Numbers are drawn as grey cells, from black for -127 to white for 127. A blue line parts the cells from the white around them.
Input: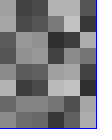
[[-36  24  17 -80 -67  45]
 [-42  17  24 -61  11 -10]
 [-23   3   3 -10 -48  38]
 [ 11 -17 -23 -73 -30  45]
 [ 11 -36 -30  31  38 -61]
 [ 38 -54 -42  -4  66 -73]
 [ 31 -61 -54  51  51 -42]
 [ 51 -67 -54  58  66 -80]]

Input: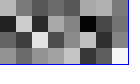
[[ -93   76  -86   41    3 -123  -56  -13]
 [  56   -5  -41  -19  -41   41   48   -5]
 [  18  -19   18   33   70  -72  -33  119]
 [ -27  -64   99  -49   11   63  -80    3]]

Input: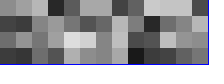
[[  13   32   55  -87  -36   40   40  -60  -30   74   68   68  -52]
 [ -17   20   -9   32   93   81    5   62  -52  -44   62   20   13]
 [ -60  -67    5   26   -9  -44  -24   55   -2  -87  -17    5   55]
 [ -67  -73  -17  -44   48   13    5   40 -102  -67  -60  -30   -9]]

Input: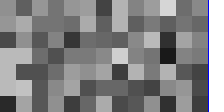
[[  58   66  -40    9   36  -47  -24  -24  -47  -60    9   22  -53]
 [  58   58  -18  -47   -5   -5    9   79    3  -11 -102    3   -5]
 [  22   43  -11  -11  -18   43  -32   51  -32   -5  -32  -11  -24]
 [ -86   36  -40   16  -66  -24   43  -53  -40   16  -79   29  -66]
 [ -53   16  -40    3  -73  -18  -24  -32    9   58  -79   36    3]
 [  16  -32   22  -11   22   29  -60   51    3   29   86  -18    9]
 [  58  -47  -47  -18   29   16   36  -66   51   -5   51  -40  -60]]

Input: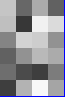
[[  4  83  77  18]
 [-65  51 120  37]
 [-30  18  57  43]
 [ 69 -24  43 -30]
 [-17 -52 -65  -3]
 [ 63 -72 113  91]]

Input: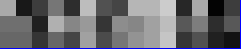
[[ -16  -16  -95   48    6   25  -74   13    6   33   61  -39   -2  -82
   -39]
 [ -24  -24  -74  -24  -58   33  -52   -9   19   33   69  -74  -46  -95
  -109]
 [  41 -103  -66   -9  -82   61  -46  -58   54   54   76  -88   41 -124
   -66]]

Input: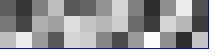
[[ 61 109  26 -39  85  77   6 -53  26 123  14 -81  69]
 [ -7 -59  47  32  93  69  55  77 -20 -67  85  55 -67]
 [-33 -73   0  61 -39 -27  20  85   0 -81  14 109 -46]]

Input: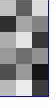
[[  58  108  -66]
 [  45  100  -72]
 [ -80   38    3]
 [ -47   25 -106]
 [  25  -17   18]
 [  65  -31   92]]

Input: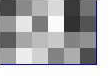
[[ 32 109  81   3  45 -50]
 [ 24 102  -5 123 -78 -44]
 [-36  39  59  73   3  17]
 [-57   9  53  89 -70 -12]]
